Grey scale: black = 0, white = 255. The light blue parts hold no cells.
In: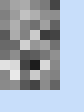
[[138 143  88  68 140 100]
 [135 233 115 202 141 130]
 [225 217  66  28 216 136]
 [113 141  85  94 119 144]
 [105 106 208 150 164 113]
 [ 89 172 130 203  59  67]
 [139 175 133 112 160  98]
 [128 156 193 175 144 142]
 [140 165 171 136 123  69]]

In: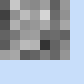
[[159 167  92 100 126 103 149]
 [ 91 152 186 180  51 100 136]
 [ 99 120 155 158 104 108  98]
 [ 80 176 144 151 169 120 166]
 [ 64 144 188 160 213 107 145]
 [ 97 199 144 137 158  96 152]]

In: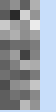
[[ 95  94 185 147]
 [ 94 114 103 136]
 [ 77 141 151 197]
 [112  97  86 122]
 [ 97 128 178 172]
 [121 157  65 130]
 [ 89 109 108 124]
 [154 175 143 163]
 [201 162 146 235]
 [ 89  41 210 148]
 [116 144  96 176]]

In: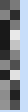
[[147  78]
 [141  33]
 [154  74]
 [ 31 225]
 [137  79]
 [ 44 131]
 [ 24 195]
 [ 25 233]
 [ 25 122]
 [132  44]
 [ 79 122]]

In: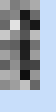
[[139 158 193 102]
 [176 166  14 150]
 [ 95 143  61  68]
 [162 129  31 157]
 [105  96  29 113]
 [200 144  85 188]
 [104 226  63  23]
 [122 134  22 107]
 [177 125 144 171]]

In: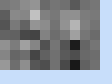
[[152 110 142  86  78 113  73  24  97 112]
 [133 102 110  69  97 112  90  78 105 109]
 [145 124 160 133  81 117  84  28 101 117]
 [ 99  97  72  68 130 109 122 160 118 107]
 [ 84 121  99 148 140 115 146 180 127 116]
 [ 93 137 134 193 128 120 143 144 124 121]
 [120 126 140 148 106 117 112  89 112 118]]

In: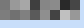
[[125 113 128  90 143  67 192 152]
 [120 153 167  63 134 139  41  70]]

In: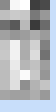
[[165 160 161 173 153]
 [189 223 143 179 196]
 [188 225 250 200 150]
 [189 234 182 193 158]
 [200 242 172 220 114]
 [197 241 174 209 129]
 [161 150 157 172 155]
 [111  89 185  58 107]
 [191 202 199 121 152]
 [138 247 255  62  74]]

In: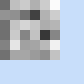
[[113 166 166 155 143 194]
 [130 229 161 165 185 241]
 [112 202 133 194  55 134]
 [113 196 213 198 173 181]
 [147 144 113  65 178 205]
 [109 191 203 176 204 251]]
